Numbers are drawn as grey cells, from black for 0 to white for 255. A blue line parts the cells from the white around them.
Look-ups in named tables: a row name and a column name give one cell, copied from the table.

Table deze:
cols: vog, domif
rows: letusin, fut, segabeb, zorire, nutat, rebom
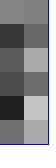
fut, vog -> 55
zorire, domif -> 108
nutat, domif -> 195
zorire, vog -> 77
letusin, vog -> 131
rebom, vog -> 113
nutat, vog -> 33
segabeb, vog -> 91
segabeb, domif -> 169
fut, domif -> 104
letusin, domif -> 128
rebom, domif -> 169

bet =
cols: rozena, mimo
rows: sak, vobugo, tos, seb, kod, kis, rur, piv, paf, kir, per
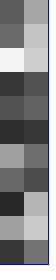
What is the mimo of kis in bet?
54
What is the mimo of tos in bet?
206
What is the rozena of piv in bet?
104
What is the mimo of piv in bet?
76
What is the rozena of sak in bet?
92
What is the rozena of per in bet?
55
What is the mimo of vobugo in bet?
195
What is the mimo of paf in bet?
179
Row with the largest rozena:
tos

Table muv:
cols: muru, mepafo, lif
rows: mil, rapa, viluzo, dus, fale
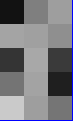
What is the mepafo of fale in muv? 158
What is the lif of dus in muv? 31
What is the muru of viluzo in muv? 52
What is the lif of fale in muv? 117
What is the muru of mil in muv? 18
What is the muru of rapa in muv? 164
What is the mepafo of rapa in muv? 160
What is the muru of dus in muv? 116
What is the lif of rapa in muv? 143
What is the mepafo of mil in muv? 127
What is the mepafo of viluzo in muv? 168
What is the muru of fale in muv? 202
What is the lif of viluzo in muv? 58
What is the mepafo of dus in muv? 163
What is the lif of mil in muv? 158

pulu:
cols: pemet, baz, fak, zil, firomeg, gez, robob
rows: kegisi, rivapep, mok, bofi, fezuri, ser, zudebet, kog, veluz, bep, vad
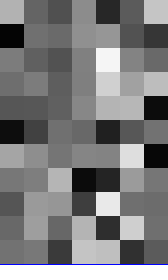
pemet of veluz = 85
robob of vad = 91
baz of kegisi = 100
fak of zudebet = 117
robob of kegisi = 197
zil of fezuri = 135
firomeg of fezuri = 180
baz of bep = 158
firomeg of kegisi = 39
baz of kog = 126

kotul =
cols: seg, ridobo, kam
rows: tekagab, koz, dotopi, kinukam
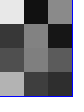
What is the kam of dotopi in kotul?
91
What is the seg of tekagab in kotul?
232
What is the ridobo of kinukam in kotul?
62
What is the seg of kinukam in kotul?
179
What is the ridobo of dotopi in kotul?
127
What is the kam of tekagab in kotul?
138
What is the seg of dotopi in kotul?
79
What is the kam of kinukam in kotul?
46
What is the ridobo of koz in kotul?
130
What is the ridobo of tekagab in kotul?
17
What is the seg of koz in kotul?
55
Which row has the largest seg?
tekagab

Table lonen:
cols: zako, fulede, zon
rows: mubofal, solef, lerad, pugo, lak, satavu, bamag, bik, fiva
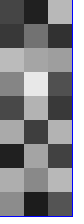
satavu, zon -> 179
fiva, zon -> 84
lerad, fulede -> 165
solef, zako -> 56
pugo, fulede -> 232
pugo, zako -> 133
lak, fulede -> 179
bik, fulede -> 137
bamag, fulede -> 164
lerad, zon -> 158
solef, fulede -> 114
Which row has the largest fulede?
pugo

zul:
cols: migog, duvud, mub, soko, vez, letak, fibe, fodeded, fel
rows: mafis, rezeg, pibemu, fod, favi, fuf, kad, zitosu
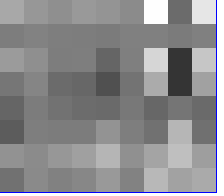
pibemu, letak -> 127
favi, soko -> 108
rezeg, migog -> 125
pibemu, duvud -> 143
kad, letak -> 144
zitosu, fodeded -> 162
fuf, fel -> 112
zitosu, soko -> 135
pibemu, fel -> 198
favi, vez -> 106
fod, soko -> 103
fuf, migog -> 92
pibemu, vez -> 101
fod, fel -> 161
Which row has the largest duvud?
mafis

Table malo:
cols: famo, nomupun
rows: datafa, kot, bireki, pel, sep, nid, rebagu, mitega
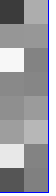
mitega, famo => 85
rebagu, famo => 232
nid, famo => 158
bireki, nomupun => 131
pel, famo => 137
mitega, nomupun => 128

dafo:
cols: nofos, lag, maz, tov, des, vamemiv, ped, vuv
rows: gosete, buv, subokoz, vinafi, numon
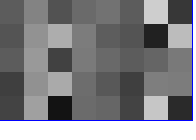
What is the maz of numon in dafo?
19
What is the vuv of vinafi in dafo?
124
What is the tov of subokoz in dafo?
122
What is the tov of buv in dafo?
124
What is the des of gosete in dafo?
114
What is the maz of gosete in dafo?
82
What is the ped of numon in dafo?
198
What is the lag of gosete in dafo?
131
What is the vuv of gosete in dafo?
55
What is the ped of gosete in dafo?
206
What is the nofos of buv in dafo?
84
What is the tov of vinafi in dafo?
109
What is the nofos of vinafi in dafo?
63
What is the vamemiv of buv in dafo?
84
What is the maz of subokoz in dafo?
65
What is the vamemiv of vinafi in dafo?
63
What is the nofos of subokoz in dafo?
92
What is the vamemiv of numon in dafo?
67
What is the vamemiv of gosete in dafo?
92

